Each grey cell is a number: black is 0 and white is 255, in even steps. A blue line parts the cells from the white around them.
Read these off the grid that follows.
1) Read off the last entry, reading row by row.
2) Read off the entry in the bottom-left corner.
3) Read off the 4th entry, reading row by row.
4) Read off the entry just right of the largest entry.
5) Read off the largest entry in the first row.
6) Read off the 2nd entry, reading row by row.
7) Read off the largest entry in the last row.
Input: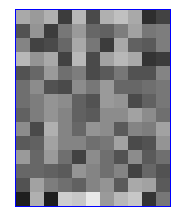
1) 119
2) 30
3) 60
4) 154
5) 192
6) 154
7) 233

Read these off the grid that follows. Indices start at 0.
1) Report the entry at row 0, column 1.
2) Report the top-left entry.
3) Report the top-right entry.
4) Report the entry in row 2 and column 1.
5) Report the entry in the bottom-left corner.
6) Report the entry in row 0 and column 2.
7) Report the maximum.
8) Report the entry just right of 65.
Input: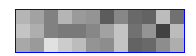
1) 162
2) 181
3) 113
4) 154
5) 168
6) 129
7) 225
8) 188

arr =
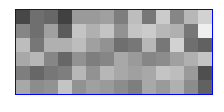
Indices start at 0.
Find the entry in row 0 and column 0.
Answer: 71
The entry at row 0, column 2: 103
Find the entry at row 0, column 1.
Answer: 111
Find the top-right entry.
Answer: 210
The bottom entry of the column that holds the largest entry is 97
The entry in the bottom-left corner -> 168
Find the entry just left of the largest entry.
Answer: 119
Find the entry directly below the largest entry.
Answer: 97
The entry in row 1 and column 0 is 134
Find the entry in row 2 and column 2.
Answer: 176
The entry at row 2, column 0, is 189
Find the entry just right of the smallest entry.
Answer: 154
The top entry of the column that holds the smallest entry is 65

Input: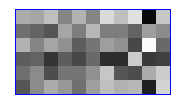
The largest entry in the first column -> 177
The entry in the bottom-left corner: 85
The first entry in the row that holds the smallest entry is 171
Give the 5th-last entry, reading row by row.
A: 191
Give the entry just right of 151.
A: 111
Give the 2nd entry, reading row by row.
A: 165
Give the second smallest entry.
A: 31
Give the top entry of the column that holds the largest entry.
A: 10
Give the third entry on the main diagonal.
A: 165
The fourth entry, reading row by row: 133
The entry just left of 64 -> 58
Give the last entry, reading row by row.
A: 212
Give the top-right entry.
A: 198
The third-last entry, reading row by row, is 183
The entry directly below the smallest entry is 158
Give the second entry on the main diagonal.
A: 99
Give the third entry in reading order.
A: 191
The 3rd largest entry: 218
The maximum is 251
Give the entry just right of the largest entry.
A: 105

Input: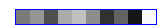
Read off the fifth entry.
192
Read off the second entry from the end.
22
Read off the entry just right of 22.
250

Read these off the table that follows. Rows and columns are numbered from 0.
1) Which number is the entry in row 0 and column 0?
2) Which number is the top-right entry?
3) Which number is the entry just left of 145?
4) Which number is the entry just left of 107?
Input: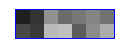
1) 31
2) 113
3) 51
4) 145

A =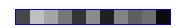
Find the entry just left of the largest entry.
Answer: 72
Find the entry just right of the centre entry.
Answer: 32
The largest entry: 192

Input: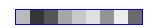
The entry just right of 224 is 148
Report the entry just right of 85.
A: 167
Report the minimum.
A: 53

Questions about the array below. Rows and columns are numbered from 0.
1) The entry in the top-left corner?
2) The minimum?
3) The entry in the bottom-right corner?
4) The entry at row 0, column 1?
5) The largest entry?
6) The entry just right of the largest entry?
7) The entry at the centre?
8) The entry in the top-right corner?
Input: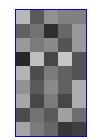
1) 185
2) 39
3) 63
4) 90
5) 198
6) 84
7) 123
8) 129

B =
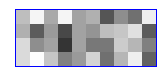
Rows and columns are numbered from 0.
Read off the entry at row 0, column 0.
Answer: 190
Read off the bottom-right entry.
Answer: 98
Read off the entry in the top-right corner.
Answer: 239
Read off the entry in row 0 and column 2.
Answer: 169
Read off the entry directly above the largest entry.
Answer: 142
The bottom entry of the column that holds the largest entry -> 253
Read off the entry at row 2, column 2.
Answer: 162
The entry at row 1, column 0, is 176
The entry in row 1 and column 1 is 92
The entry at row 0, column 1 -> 245

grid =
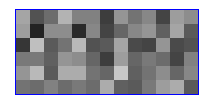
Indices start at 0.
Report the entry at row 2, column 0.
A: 54
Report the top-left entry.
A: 165
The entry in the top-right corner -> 141
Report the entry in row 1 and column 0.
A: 157
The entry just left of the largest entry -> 102
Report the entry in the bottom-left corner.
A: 115
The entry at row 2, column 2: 90
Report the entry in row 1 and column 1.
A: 35
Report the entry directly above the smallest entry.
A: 82
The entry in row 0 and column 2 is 108
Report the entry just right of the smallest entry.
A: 141
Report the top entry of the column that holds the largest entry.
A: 149
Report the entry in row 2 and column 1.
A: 191
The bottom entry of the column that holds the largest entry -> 96
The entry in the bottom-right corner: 90
